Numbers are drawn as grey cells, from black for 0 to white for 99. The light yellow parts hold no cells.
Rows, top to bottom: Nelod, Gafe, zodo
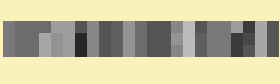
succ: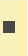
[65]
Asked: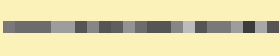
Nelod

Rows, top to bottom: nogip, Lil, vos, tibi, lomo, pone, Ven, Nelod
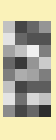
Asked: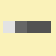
Lil
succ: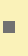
[83]
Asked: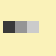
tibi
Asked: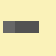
Lil
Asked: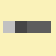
pone

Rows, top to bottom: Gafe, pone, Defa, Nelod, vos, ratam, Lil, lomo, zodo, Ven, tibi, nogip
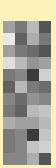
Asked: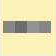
Lil
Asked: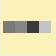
Ven

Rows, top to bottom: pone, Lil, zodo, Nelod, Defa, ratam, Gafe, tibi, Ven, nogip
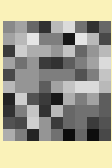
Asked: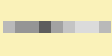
ratam
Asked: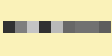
tibi
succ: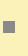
[63]
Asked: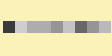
zodo

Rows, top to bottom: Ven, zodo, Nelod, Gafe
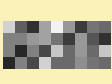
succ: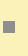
[45]
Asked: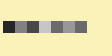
Nelod
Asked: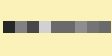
Gafe
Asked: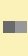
Nelod
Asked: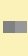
zodo
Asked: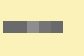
Gafe

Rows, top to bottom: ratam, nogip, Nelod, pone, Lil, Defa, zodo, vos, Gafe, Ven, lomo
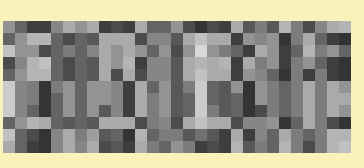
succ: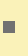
[34]
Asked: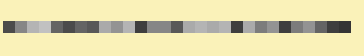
pone
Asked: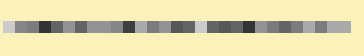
zodo
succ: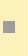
[34]
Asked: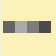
Gafe
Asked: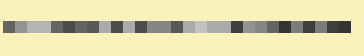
Lil

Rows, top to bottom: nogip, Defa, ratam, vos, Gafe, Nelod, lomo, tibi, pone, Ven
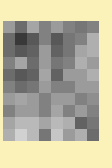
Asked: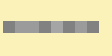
tibi
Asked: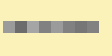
nogip
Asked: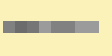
Nelod
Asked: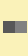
Defa
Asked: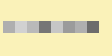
Ven

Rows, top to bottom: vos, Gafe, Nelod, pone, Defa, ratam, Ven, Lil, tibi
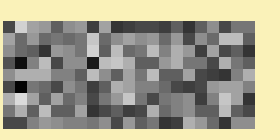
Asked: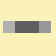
pone
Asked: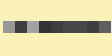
vos
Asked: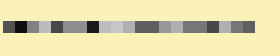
pone
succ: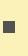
[6]

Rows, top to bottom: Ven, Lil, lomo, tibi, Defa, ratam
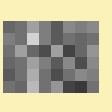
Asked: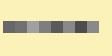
tibi
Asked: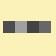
lomo
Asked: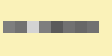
Lil
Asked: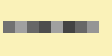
lomo
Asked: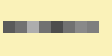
Defa

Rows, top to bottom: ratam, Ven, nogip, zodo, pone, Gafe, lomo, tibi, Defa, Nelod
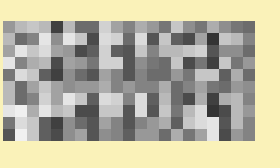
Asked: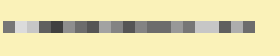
pone
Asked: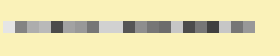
zodo
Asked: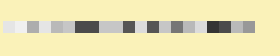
tibi

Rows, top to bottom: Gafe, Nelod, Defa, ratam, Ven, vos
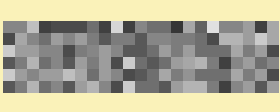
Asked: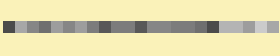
Nelod
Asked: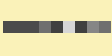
Gafe
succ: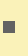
[87]
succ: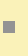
[43]
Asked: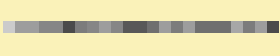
Defa
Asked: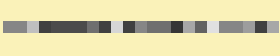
Gafe
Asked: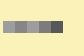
Nelod

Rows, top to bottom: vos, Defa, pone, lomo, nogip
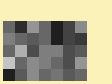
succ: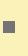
[35]
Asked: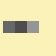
lomo
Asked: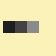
vos

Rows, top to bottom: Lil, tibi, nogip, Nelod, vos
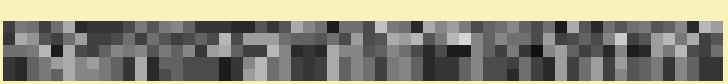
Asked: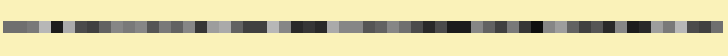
nogip
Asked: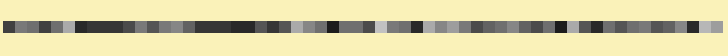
Lil
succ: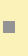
[33]

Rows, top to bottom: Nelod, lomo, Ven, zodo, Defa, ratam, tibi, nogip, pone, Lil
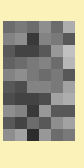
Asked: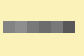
Defa
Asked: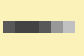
Ven
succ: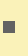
[42]

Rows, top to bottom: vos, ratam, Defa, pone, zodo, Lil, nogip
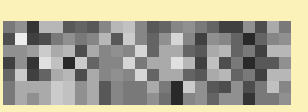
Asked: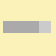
Lil
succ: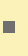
[16]
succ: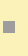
[79]

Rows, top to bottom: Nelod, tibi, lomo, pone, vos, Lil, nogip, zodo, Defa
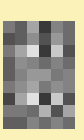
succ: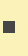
[64]
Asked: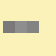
Lil

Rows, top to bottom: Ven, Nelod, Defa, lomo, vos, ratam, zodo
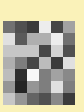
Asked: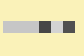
Defa
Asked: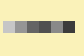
zodo
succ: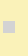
[31]
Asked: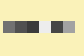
Ven

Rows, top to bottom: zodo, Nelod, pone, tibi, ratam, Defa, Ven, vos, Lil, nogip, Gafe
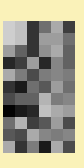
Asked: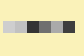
zodo
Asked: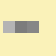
Ven
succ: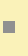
[66]

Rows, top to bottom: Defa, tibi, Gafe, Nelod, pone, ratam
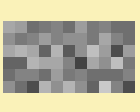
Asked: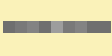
Defa
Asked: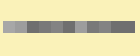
Defa

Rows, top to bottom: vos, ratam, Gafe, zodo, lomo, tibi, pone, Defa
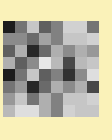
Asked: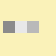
zodo
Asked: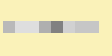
Defa
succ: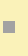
[50]
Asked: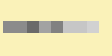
ratam
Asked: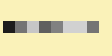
vos
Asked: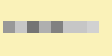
pone

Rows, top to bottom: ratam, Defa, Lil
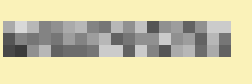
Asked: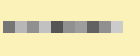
ratam
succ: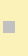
[33]
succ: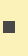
[23]
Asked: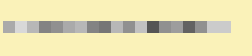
ratam

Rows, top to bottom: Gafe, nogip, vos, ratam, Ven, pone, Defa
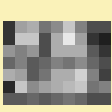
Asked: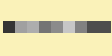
Gafe
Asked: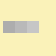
pone
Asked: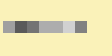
Ven
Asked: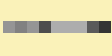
vos
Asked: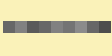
ratam
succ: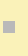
[77]

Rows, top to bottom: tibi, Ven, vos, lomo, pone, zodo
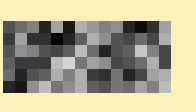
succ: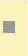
[50]
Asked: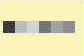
lomo
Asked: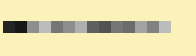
zodo
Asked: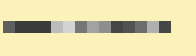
lomo
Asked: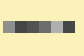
lomo
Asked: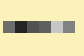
vos

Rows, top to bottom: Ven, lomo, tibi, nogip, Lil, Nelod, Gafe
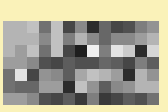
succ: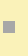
[75]
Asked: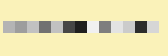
tibi
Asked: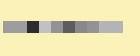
Nelod
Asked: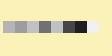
tibi
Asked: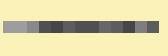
nogip
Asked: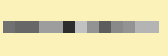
Nelod
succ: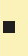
[93]

